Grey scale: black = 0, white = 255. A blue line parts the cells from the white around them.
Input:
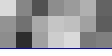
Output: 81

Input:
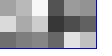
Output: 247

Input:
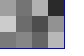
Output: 177

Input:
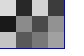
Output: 211

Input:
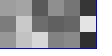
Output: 89

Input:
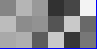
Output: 153
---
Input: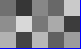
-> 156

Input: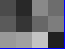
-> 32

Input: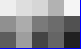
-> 33

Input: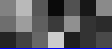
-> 73

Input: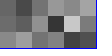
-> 80

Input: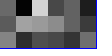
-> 111

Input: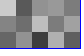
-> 95
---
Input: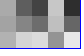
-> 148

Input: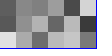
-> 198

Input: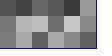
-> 137

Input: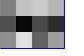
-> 97

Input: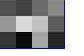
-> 165

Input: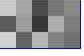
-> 131

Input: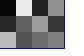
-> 108

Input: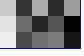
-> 122

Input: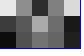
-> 101
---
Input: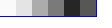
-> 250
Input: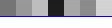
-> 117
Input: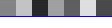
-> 132
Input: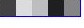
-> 66
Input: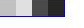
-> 193
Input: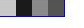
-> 200
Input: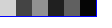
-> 211
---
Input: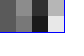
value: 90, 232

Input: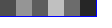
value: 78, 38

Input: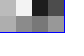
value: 187, 152

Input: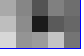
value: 169, 116

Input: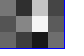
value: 118, 110

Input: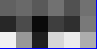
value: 97, 173

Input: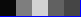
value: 8, 69

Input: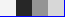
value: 244, 215
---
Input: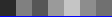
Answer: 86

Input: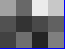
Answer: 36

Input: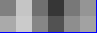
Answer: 134

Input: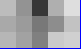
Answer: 128

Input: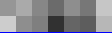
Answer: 127

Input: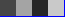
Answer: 38

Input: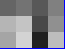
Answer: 32
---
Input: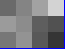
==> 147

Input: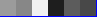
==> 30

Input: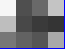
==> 98

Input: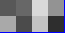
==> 75

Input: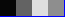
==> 99

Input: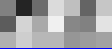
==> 150

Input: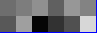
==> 50
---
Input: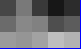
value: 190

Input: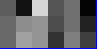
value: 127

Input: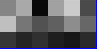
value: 23

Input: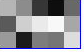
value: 117

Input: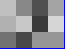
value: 150

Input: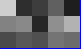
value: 116
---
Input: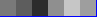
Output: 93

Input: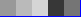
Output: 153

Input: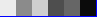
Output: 139

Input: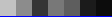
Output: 53

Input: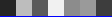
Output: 90

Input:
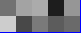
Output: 205

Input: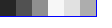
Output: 81

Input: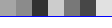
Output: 49

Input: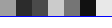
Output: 74
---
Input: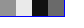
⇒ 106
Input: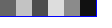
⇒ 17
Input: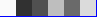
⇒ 219
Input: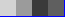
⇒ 95
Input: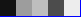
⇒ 237
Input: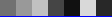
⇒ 40
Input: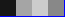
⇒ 136
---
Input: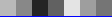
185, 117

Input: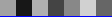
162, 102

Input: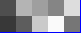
78, 118

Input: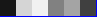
22, 64

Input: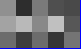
144, 116

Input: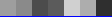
158, 47

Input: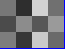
119, 106
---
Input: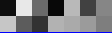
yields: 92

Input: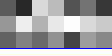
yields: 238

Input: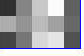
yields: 147

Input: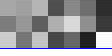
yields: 151

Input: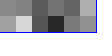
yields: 215

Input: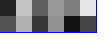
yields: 177
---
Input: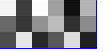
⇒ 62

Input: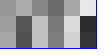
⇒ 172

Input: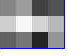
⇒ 156

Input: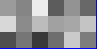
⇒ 133

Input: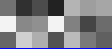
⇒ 48

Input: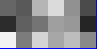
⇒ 89
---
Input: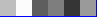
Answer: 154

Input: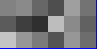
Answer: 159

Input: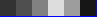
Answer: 129

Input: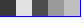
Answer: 153

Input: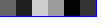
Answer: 100

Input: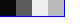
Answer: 92

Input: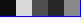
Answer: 80
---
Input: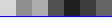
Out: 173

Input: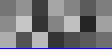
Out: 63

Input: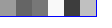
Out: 119

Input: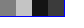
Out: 20

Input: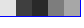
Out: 41

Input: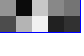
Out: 199

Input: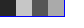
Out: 86

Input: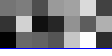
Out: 78

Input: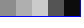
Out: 203
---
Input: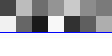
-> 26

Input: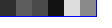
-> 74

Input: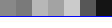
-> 183

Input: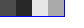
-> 231

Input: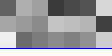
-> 122

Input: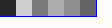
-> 121
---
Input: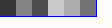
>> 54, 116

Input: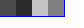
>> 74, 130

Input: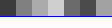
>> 59, 163

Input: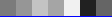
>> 123, 101

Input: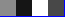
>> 139, 72

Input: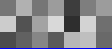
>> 118, 105

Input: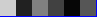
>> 207, 86

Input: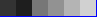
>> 51, 209

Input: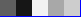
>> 95, 205

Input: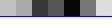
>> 192, 220
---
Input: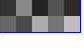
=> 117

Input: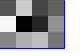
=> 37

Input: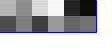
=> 101

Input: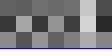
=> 212

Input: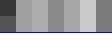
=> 202

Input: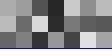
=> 94

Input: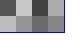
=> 108

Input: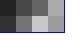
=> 199
